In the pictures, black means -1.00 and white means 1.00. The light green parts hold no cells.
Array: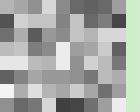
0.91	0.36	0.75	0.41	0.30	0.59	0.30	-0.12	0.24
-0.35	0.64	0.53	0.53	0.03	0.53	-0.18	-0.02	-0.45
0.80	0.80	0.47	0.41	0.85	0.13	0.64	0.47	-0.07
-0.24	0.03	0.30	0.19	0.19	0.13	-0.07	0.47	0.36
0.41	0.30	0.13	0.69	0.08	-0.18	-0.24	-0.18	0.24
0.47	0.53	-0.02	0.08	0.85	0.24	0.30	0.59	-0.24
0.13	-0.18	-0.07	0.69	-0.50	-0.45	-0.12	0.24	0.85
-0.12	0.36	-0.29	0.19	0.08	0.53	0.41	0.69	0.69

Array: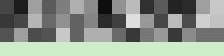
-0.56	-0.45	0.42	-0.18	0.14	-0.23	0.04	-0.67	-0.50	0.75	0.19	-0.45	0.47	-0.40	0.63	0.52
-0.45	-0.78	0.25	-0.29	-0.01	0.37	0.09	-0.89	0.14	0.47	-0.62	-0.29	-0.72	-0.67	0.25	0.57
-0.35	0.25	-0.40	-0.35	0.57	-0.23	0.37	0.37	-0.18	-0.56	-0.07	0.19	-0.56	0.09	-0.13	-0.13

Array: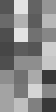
0.28	-0.06	0.67	0.06
0.11	-0.11	0.33	-0.56
-0.39	0.11	0.11	0.55
0.28	0.50	0.00	-0.56
-0.39	0.78	-0.11	0.06
-0.33	0.78	-0.22	0.17
-0.17	0.39	-0.28	0.44
-0.45	-0.28	-0.33	0.61

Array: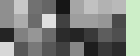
-0.72	0.01	0.18	-0.16	-0.66	-0.72	-0.55	-0.27	-0.38
0.69	-0.32	-0.05	-0.32	-0.49	0.06	-0.77	-0.55	-0.66
0.12	0.57	-0.11	-0.21	-0.83	0.30	0.51	0.40	0.45
0.12	0.35	-0.16	0.75	-0.49	0.24	0.24	0.18	-0.43

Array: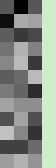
-0.27	-0.16	0.45
-0.89	0.33	0.27
0.22	0.39	0.16
0.27	0.11	0.11
-0.10	0.39	0.01
-0.49	-0.49	-0.16
-0.32	-0.99	-0.32
-0.38	0.27	-0.38
-0.27	-0.55	-0.43
0.06	0.45	-0.55
0.51	0.06	-0.61
-0.04	-0.21	-0.66

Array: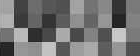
-0.70	0.17	0.12	0.51	-0.32	0.23	0.33	-0.27	0.17	-0.37
0.28	-0.48	-0.15	-0.32	-0.37	0.28	-0.10	0.07	-0.59	-0.04
0.39	-0.54	-0.21	-0.59	-0.27	0.12	-0.21	0.17	-0.70	0.02
-0.10	0.45	-0.64	-0.43	0.33	-0.43	0.02	-0.37	0.56	-0.04
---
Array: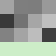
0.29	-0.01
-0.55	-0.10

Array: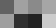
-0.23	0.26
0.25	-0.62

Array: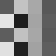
-0.29	0.53
0.79	-0.77

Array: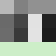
0.44	0.01
-0.17	-0.46

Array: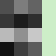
-0.38	-0.02
-0.57	-0.78

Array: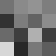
-0.10	0.08
-0.61	-0.02

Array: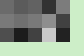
-0.16	-0.29
-0.05	-0.12
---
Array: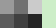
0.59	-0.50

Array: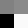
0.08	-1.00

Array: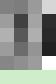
0.68	0.29	-0.31	0.22

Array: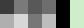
-0.99	0.48

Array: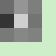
-0.01	0.62	-0.05

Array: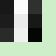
-0.62	0.84	-0.67
